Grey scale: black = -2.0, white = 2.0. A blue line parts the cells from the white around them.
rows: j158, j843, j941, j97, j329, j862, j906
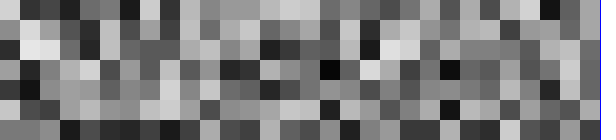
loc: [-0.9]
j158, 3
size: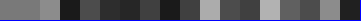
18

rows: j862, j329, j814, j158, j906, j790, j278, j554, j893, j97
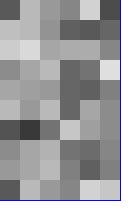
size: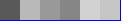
6
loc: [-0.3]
j554, 5
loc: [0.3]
j329, 3
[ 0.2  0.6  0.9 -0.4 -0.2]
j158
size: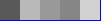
5

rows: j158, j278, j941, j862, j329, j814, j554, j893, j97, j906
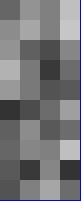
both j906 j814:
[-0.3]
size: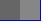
2

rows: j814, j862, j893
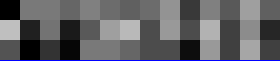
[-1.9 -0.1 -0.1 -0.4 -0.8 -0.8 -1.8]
j893
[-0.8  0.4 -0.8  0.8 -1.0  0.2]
j862
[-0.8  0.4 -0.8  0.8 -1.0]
j862
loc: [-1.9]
j893, 4
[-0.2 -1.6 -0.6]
j862

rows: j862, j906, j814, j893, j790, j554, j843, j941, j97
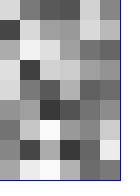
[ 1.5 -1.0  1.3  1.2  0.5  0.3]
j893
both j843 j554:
[-0.2]
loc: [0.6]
j97, 1

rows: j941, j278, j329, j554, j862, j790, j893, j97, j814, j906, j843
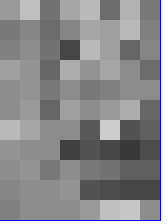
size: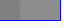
3
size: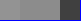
4
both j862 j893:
[0.2]
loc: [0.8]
j941, 7

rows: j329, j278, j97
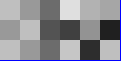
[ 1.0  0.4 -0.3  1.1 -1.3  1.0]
j97

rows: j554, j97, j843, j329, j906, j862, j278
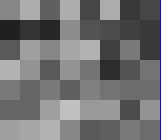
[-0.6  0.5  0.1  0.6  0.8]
j843
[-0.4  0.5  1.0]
j862

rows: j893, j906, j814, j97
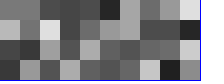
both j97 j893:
[0.4]
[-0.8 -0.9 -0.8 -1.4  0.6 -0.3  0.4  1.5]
j893
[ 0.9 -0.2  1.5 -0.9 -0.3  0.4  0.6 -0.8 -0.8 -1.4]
j906
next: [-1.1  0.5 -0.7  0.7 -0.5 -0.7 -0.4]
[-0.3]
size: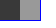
2
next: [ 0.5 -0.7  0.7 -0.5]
[-0.7]

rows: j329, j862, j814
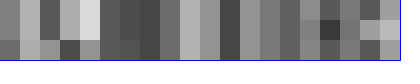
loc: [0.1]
j814, 16
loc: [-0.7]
j814, 7
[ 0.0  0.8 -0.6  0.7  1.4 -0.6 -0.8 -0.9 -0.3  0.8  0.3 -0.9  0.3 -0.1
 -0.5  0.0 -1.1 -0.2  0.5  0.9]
j862
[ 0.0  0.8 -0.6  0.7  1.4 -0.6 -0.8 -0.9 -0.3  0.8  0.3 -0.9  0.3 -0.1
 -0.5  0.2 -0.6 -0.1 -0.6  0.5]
j329

